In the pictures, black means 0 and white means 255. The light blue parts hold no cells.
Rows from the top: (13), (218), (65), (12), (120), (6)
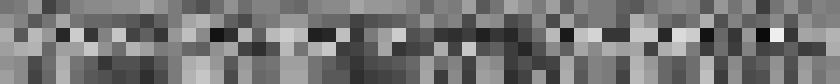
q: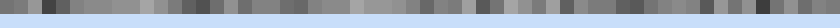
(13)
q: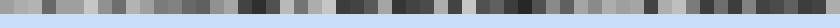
(12)
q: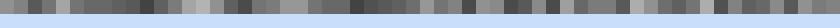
(218)
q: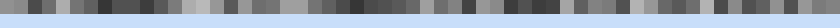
(120)

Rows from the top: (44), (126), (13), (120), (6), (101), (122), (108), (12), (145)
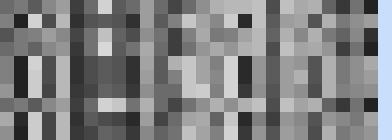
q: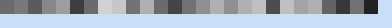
(108)
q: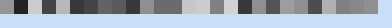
(122)
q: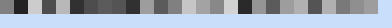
(101)
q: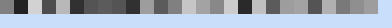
(126)
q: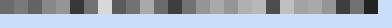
(120)

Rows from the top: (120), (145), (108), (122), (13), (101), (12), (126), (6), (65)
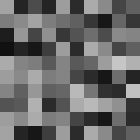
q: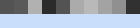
(126)
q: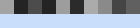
(120)

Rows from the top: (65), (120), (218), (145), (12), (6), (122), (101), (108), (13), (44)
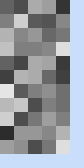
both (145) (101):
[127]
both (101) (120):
[127]
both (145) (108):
[127]

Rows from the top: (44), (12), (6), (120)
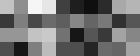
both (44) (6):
[195]
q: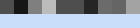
(120)

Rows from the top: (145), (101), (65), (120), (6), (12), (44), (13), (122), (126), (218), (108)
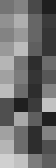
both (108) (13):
[194]
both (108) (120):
[95]
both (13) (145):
[31]
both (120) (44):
[188]
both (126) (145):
[131]
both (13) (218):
[79]

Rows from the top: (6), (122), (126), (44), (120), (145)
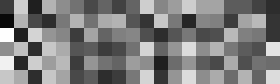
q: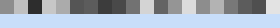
(44)
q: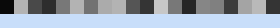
(122)

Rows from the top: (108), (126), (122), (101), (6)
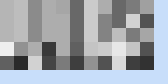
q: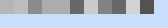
(126)
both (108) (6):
[123]
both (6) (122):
[123]

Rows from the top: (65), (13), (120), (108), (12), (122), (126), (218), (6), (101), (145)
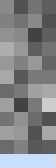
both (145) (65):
[94]
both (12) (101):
[152]
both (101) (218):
[160]
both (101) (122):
[168]
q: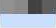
(120)
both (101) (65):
[81]
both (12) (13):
[129]

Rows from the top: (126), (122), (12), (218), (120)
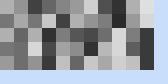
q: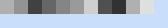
(126)
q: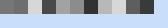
(218)
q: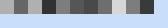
(12)

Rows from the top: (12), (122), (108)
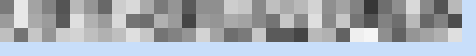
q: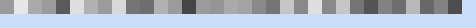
(122)
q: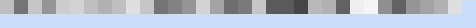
(108)
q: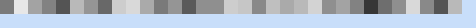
(12)

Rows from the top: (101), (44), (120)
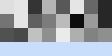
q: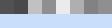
(120)
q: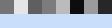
(44)

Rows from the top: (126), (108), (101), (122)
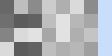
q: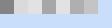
(101)
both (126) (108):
[190]
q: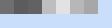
(108)
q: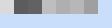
(122)
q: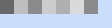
(126)

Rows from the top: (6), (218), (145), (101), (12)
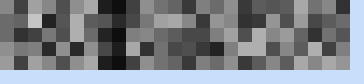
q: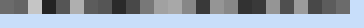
(218)
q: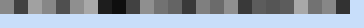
(6)

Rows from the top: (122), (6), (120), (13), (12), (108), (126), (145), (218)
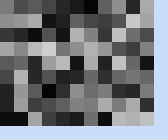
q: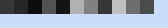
(120)
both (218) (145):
[62]
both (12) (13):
[185]
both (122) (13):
[142]
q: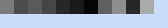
(122)

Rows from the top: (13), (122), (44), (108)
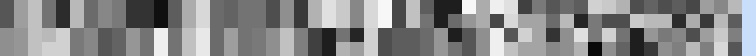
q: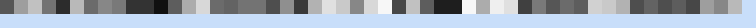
(13)
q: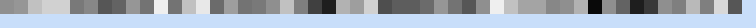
(108)
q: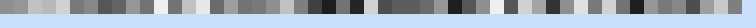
(44)
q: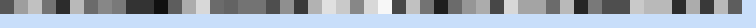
(122)

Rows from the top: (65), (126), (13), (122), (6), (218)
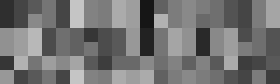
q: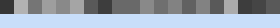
(6)
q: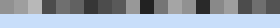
(13)
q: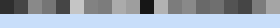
(126)

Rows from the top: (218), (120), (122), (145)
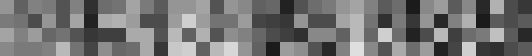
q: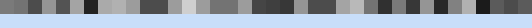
(120)
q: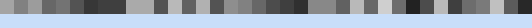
(122)
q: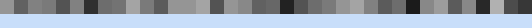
(218)

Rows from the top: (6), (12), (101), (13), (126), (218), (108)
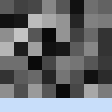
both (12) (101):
[148]
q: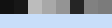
(12)

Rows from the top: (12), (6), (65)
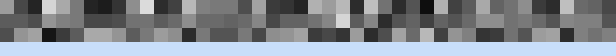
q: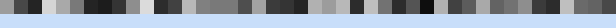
(12)
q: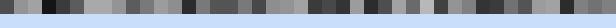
(65)
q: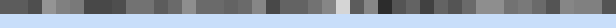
(6)

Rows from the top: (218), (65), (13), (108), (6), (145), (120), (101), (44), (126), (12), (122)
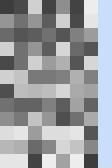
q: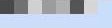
(6)
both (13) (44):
[113]
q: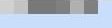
(145)

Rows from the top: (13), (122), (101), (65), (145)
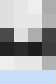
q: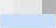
(145)
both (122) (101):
[223]
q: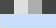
(101)
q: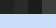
(65)
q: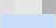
(122)

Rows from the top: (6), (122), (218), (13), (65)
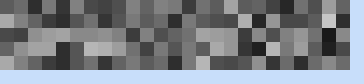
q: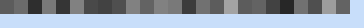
(6)
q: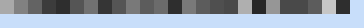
(122)
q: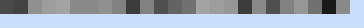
(218)
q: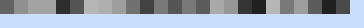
(13)

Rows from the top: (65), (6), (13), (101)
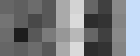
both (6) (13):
[88]
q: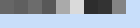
(101)

